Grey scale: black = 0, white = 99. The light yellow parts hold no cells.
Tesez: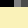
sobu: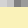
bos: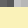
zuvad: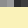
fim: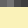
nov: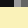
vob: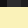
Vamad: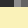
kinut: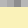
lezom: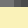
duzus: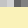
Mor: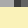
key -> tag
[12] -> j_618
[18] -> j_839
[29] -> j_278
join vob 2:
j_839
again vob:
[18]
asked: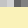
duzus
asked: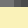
lezom
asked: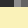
Vamad
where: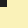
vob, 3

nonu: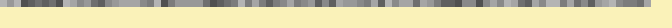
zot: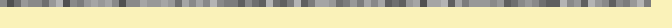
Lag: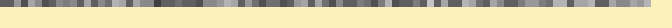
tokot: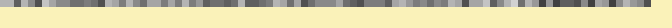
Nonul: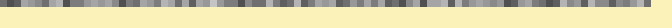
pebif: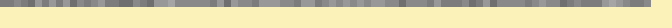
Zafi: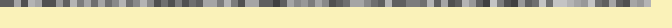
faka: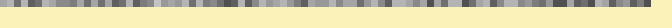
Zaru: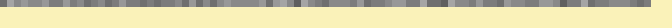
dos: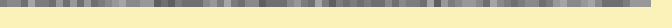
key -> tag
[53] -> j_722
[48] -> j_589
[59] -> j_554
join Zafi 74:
j_554
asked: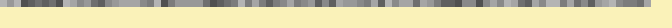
nonu
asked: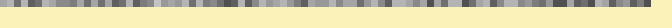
faka
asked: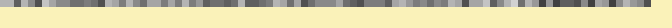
tokot

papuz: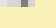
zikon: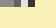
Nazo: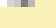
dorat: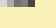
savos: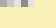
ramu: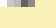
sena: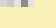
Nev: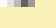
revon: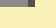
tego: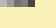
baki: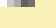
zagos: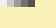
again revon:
[54]
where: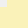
zagos, 0

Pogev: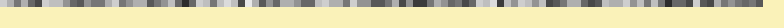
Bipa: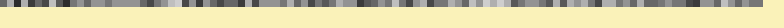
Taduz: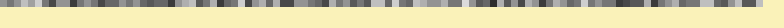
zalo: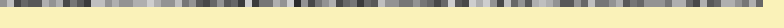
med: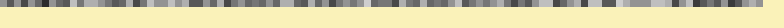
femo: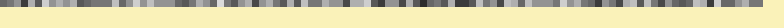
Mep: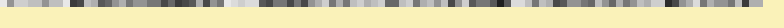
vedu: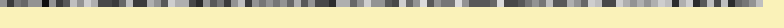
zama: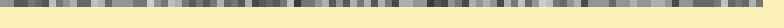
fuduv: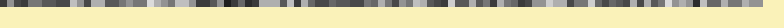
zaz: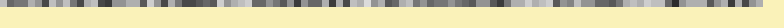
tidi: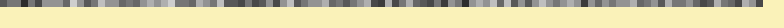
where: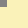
zaz, 81
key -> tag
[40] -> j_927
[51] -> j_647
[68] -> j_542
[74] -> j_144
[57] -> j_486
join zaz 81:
j_647
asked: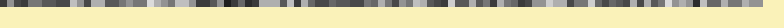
fuduv
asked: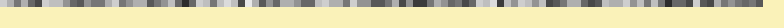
Pogev
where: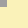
Taduz, 4

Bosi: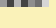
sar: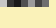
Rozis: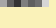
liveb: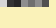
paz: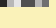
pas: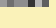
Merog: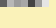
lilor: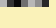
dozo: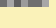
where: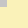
sar, 0
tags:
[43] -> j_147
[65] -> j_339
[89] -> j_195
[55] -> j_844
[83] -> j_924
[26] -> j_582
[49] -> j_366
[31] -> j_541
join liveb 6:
j_541
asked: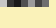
sar
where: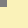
Rozis, 3

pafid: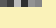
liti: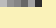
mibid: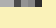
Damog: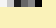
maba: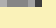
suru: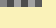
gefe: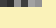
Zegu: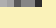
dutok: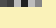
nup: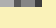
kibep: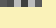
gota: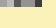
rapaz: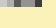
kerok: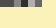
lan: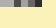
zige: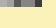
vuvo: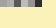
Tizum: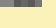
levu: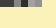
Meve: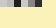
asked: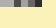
lan
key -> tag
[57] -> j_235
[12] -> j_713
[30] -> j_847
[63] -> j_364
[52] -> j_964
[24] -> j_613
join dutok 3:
j_713
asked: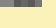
Tizum
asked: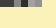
levu
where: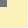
Tizum, 5

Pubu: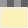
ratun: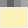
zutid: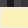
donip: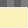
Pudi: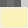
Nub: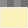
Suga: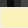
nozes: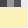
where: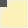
nozes, 2
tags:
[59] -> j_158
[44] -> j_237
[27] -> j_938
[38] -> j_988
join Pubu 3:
j_988
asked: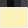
Suga
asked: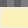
donip
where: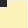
Suga, 2

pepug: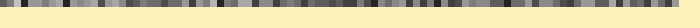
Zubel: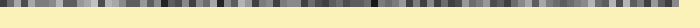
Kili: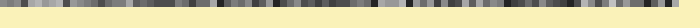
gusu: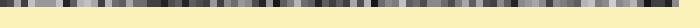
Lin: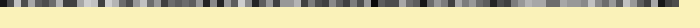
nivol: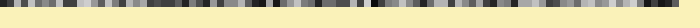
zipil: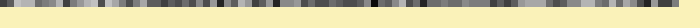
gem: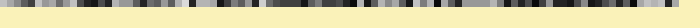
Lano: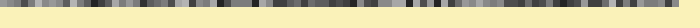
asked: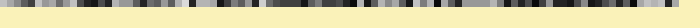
gem
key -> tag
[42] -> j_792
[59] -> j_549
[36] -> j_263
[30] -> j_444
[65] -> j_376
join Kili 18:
j_376
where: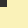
Lano, 20
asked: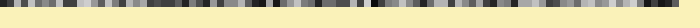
nivol
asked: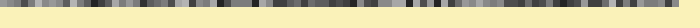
Lano

